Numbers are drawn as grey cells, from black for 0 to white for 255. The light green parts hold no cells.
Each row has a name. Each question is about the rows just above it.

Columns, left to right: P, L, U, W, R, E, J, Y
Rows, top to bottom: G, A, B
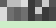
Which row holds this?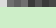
B
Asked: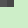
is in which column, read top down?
Y
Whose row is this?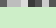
G

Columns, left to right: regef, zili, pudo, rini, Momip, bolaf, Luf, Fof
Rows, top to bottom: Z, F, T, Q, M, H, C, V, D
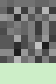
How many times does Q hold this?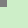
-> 2
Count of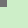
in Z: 5
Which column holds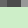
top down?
rini

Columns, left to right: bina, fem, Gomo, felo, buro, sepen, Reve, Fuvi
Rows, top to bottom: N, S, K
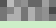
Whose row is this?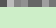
N
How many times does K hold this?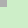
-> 3
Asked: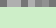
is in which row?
K
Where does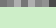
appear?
S

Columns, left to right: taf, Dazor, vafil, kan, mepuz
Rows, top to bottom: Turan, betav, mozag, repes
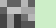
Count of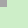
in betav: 2
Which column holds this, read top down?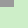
Dazor
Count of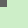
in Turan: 3

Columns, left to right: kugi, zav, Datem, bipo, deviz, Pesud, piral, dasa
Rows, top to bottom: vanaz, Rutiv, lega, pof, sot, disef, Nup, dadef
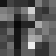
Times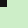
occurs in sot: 1
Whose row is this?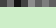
sot
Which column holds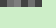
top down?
zav
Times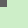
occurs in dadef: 4
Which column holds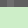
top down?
dasa
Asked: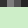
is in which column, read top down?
bipo

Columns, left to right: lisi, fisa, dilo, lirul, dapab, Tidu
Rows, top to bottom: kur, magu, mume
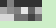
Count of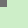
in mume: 3
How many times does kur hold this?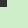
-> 5
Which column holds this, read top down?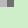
Tidu
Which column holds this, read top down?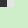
lirul

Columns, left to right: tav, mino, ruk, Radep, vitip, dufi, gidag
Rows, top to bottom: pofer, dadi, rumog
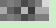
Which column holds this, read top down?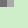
tav
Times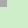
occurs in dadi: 3
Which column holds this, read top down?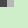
Radep
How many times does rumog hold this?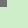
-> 2

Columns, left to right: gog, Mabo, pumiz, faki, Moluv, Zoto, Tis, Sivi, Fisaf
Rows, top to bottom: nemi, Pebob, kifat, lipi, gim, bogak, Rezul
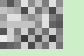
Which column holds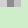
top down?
Moluv
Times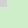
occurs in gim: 3
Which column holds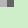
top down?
Fisaf
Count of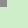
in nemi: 4
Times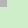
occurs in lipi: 1

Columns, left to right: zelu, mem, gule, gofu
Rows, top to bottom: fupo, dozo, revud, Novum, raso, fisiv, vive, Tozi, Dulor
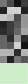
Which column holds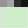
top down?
gofu
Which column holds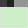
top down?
gofu
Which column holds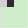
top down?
gule
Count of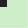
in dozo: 2

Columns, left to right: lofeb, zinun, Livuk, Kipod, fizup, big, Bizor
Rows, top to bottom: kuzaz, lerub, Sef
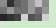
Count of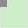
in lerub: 0
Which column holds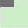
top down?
Kipod

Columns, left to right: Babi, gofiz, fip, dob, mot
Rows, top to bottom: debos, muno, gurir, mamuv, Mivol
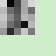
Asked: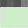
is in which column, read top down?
fip
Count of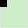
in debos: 1
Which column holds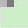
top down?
mot

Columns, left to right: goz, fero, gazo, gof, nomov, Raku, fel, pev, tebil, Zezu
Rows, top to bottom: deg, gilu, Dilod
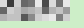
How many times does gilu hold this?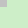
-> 3
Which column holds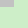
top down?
gazo
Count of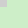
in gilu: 1
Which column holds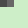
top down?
fel
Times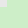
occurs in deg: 2
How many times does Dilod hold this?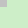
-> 2
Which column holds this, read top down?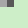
gof

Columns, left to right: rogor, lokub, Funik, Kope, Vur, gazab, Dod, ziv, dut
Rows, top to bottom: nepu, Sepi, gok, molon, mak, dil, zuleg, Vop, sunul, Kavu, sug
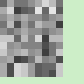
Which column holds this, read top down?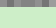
Vur
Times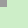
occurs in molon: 3

